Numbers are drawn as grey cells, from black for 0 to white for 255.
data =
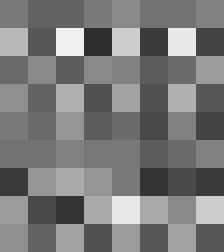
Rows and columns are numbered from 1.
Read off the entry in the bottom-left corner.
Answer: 143
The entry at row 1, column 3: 99
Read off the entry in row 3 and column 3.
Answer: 93
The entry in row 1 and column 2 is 99
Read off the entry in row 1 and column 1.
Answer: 121
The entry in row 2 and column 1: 183
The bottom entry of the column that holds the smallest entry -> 81
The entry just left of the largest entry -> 87
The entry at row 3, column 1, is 107
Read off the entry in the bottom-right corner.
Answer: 87
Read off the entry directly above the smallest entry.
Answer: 121
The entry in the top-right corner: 129
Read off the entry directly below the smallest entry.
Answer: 137
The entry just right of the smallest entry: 204

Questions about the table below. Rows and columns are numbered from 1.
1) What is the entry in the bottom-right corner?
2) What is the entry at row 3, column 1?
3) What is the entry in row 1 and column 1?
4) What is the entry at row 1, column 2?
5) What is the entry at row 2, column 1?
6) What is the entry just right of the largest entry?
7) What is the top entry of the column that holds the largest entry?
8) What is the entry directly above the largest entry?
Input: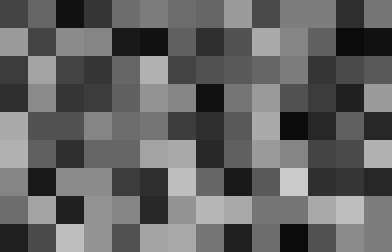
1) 125
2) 60
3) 68
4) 102
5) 155
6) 47
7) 125
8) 133

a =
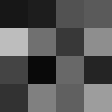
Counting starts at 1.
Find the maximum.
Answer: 189
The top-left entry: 23
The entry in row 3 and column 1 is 68
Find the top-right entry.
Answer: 90
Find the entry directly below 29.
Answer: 112

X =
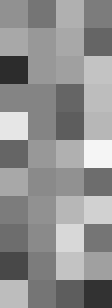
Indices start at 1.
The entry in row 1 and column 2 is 117
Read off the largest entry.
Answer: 245
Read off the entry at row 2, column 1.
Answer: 168
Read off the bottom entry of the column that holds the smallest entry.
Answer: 189
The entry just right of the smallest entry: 152
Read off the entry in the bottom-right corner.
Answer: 50
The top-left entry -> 145
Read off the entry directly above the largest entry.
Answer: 183
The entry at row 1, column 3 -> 176
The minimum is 44
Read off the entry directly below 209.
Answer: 117
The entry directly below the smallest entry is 132
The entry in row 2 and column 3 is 168
